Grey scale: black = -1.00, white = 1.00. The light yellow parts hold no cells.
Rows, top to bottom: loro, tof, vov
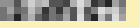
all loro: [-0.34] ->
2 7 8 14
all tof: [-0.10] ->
0 3 7

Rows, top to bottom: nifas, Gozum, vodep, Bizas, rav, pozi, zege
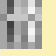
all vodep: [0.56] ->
1 2 3 5
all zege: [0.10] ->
1 3 5
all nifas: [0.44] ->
2
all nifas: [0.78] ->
4
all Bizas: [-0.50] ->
1

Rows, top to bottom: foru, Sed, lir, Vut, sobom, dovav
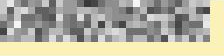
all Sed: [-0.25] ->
1 5 6 22 24 28
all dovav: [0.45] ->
3 4 16 19 20
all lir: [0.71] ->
8 11 21 29

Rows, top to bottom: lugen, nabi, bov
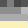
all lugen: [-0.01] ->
1
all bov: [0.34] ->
0 1 2 3
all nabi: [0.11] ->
0 1 2
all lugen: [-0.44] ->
2
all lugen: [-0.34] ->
0 3

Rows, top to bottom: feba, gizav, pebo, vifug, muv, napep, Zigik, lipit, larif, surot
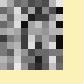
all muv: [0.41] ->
1 7 8
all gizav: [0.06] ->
1 6
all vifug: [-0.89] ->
3 8

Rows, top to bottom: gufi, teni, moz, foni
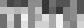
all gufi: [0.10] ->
0 4 5 10
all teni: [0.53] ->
0 1 3 5

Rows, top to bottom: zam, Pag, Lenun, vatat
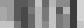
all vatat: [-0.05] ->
2 8
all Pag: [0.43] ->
5 9
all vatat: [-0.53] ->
10
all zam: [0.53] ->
5

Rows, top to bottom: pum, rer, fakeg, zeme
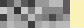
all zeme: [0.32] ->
2 3 5 7
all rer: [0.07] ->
6 7 8
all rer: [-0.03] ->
4
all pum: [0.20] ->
2 5 6

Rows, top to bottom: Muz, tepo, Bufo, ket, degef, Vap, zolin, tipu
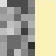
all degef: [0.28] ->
2
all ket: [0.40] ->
2 4
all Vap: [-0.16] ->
1 2
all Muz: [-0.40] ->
1 2 3
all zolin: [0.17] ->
3
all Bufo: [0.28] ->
0 1 3 4
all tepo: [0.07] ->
2

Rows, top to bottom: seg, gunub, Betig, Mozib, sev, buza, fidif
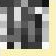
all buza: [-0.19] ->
1 2 4
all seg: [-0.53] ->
0 1 4 5
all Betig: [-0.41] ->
1 3 4
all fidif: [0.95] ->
0 6
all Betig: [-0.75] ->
5
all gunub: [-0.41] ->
1 3

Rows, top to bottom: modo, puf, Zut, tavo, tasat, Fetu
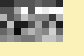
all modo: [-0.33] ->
2 3 4 6 7
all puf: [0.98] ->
3 5 7 8
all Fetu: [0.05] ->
0 2
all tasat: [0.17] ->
3 5
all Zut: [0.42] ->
0 8
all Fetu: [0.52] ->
6 7
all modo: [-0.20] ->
5

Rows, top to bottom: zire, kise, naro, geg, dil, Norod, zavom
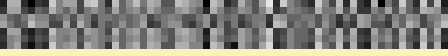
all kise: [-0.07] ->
12 14 42 46 47
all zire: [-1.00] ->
4 29 54

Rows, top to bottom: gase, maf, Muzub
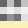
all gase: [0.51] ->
1 3
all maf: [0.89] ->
1 3
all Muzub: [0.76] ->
3
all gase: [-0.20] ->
0 2

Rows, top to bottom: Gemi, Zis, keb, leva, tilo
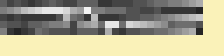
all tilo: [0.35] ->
15 27
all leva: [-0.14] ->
6 14 17 25 26 27
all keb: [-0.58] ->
1 3 4 5 6 7 12 14 15 16
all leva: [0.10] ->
9 11 23

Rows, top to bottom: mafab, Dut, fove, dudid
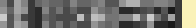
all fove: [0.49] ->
11 13 19
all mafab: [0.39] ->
18 19
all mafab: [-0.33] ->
9 15 16
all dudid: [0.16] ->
0 3 13 21
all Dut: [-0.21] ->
1 10 15
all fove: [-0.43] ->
3 8 9 10 23
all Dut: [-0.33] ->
7 21 23

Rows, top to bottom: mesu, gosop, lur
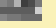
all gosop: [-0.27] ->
0 1 2 3 4
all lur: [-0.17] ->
3 4 5
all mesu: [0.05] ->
0
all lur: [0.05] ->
0

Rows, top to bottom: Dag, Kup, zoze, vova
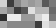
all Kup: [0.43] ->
5 6
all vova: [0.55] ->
7
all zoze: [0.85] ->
1 2 6
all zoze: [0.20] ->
3 4
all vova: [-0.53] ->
5
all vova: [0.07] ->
1 2 3 4

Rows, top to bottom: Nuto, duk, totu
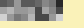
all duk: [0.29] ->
0 4 6
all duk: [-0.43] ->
5 8
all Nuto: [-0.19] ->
1 5
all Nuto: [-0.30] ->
0 3 4
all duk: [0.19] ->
2 3
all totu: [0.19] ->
1 7

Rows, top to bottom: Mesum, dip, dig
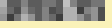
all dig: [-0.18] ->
7 12
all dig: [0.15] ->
0 4 11 13
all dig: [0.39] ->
3 9 10
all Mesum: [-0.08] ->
6 7 13 14
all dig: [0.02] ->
6

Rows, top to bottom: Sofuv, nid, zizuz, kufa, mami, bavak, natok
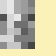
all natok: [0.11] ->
0
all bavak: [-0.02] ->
2 3 4

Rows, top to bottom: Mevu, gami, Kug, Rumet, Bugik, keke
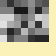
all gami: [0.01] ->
0 1 4 6
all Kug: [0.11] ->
2 4
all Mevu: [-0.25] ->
2 5
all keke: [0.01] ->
2 3
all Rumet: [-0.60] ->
3 5
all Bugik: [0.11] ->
0 5 6
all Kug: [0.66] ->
0 1 5

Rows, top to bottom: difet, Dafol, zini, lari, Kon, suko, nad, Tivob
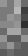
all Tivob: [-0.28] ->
0 2 3
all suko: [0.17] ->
0 3
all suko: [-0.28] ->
1 2
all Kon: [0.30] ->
1 2
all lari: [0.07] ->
0 1
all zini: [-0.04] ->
0

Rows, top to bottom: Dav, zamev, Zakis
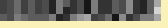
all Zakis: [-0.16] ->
3 15
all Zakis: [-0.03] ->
2 7 10 20 21

